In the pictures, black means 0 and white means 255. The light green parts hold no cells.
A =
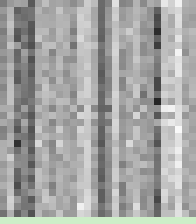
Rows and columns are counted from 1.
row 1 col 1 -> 123
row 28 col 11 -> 171
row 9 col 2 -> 161
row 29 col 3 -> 156
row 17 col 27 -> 151
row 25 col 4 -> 142
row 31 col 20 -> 200
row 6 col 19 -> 177
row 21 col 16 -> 153
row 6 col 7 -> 168
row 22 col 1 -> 176
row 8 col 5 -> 117
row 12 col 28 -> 179
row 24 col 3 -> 142
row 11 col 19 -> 169
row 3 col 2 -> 182
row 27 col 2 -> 189
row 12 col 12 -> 181
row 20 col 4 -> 118
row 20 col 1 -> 134
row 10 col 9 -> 188
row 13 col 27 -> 156
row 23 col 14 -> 156
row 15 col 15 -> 105
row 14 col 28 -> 187
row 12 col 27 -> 171
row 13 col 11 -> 151
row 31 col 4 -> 132
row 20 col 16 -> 142
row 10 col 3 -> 122
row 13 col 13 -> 209
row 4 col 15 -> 106
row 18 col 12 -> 158
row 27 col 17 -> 184
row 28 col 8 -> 140
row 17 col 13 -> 209
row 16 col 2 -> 172
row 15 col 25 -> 164
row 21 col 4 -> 131

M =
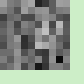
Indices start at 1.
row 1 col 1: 161
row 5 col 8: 97
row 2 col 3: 83
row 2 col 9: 123
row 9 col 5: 101
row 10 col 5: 113
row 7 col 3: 131
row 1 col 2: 125
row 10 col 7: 53
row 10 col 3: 146
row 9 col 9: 10
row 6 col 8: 153
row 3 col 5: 73
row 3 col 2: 104
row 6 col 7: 116
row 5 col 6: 159
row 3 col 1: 64
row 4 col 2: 119
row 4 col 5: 114
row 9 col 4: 120
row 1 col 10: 155
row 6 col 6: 150
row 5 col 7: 192
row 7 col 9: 110
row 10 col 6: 23
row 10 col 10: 103
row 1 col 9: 159
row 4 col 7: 176
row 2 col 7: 150
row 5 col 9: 159
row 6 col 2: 119
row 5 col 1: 102

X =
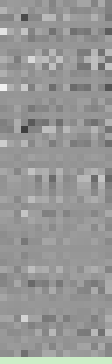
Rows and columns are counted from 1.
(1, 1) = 149
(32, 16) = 143
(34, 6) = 148
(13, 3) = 156
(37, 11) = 151
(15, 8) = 139
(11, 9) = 147
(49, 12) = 149
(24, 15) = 148
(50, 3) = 154
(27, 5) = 153
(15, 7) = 155
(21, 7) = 154
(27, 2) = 156
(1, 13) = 164
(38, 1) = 141
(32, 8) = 150
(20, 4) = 149
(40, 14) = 149
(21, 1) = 205
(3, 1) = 134
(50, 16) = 132
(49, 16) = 153
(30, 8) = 154
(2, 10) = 156
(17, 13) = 150
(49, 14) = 147
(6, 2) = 145
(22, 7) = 152
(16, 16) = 164
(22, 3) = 151
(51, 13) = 152
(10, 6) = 171
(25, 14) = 177
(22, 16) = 149
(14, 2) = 149
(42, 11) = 153
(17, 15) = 150

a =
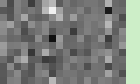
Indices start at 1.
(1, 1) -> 135
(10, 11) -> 103
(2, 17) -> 109
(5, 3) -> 126
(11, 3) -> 137
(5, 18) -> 137
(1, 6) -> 107
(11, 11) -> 117
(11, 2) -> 111
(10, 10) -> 126
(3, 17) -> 122
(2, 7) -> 184
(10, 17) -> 107
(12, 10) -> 112
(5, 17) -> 95
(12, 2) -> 126
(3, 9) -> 179
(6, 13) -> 97
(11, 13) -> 113
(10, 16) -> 74
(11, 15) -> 115
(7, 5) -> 104
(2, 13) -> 102
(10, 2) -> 137
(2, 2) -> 82
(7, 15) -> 111
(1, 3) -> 129
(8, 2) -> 106
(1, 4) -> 114
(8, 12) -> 101
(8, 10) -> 120
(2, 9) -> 162
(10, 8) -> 82
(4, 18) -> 95
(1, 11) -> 103
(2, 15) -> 115
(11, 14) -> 116

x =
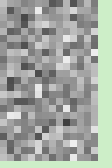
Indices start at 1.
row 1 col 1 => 194
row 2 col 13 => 165
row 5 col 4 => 167
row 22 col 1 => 180
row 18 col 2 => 161
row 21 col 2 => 104
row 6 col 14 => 112
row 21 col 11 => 239
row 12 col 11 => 145
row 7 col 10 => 148
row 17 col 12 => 158
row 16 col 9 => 120
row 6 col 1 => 119
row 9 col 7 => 186
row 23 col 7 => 171
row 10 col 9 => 212
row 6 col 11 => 207
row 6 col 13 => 193
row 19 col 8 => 172
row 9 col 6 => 147
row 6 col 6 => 142
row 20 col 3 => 120
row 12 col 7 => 106
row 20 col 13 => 162
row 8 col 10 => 105
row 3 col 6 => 175
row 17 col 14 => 177
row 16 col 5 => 153
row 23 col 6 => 141
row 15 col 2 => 131
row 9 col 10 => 236
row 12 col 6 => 143
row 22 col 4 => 117
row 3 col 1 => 168
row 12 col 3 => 105
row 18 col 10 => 63
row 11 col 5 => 192

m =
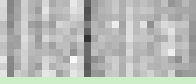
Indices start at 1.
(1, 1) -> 218
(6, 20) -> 197
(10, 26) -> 173
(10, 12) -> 206
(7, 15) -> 187
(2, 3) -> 165
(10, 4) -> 204
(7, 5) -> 186
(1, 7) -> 214
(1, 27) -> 183
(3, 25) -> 168
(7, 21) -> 189
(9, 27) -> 189
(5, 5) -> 178
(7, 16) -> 175
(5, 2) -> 152
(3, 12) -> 203
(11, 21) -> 196
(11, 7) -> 230
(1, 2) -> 133
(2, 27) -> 168
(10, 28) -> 163
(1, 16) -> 184
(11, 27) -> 155
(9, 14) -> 142
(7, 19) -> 206
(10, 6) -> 157
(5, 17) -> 192
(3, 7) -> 210
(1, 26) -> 161
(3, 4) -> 207
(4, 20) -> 187
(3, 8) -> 170
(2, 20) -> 190
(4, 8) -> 157
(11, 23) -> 187
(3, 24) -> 194
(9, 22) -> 192

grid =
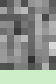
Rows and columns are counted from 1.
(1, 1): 74
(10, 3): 127
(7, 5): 102
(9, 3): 147
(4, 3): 75
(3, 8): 138
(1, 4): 81
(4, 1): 141
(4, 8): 178
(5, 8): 173
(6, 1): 175
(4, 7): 141
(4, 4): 118
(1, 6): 159
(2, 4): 186
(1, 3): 146
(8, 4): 132
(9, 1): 154
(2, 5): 104
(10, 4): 125
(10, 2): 78
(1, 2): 98
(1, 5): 148
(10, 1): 81
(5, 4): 99

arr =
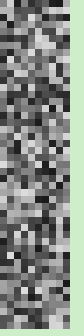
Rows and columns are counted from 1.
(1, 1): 133
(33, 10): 40
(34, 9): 186
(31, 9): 168
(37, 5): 120
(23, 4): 104
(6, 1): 58
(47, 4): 102
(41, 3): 144
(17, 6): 54
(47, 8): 211
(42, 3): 69
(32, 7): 33
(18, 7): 126
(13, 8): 43
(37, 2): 219
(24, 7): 30
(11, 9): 56
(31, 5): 174
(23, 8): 113
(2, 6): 57
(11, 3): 207
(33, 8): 40
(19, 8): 154
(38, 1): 45
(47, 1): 84
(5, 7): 76
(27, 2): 138
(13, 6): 88
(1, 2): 206
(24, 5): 134
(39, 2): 133
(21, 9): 137
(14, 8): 71
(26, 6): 77
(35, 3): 174
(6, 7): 198
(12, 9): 183
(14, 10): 42
